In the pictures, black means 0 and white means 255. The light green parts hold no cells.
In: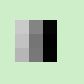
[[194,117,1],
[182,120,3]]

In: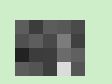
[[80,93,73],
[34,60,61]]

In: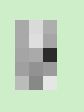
[[169,222,166],
[165,170,43]]

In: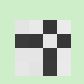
[[59,55,230],
[229,229,57]]

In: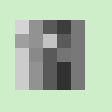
[[159,146,195],
[204,137,89]]

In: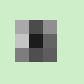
[[196,28,100],
[125,78,93]]

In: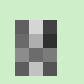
[[106,174,48],
[140,108,123]]
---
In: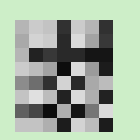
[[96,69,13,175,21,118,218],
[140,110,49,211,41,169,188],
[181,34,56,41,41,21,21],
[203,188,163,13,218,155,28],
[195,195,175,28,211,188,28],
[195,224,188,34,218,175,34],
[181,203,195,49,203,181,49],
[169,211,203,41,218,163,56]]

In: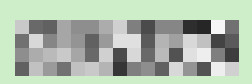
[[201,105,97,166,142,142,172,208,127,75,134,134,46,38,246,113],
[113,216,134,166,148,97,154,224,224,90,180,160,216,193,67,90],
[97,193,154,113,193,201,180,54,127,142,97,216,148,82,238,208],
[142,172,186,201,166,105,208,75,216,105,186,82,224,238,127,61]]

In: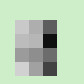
[[188,182,15],
[209,161,66],
[201,174,93],
[155,142,108]]

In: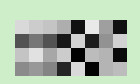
[[82,118,82,23,210,29,146,210],
[139,152,132,36,217,2,180,188],
[196,225,167,204,2,188,180,10],
[217,204,196,174,17,233,159,17]]

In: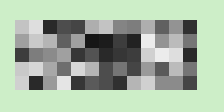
[[195,222,41,77,69,174,195,132,125,174,96,147,48],
[61,125,139,160,54,83,41,54,61,208,236,222,41],
[208,41,154,229,54,90,77,48,181,208,139,139,69],
[201,215,168,110,215,181,77,117,69,154,90,187,117],
[160,201,181,96,160,22,28,61,34,236,147,187,117]]

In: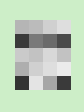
[[58,121,107,74],
[51,228,166,58],
[181,187,208,222],
[202,194,216,194],
[174,208,222,235]]

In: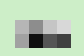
[[161,15,85,64],
[182,141,197,216]]

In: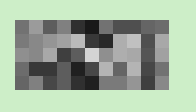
[[108,56,56,93,32,71,180,101,180,71,114],
[101,128,71,93,48,32,122,122,149,63,136],
[114,155,93,128,48,25,114,79,79,101,108],
[122,136,149,161,186,56,40,174,192,79,168],
[143,136,168,63,93,212,143,174,168,85,161]]
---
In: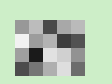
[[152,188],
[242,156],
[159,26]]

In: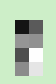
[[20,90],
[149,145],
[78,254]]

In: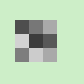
[[78,119],
[210,60],
[125,204]]

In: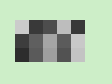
[[203,57],
[61,95],
[45,90]]

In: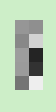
[[150,143],
[136,210],
[157,36]]

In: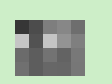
[[54,76],
[197,82],
[107,93]]

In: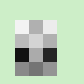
[[243,176],
[186,212],
[18,171]]

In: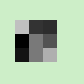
[[192,51],
[1,121],
[19,121]]
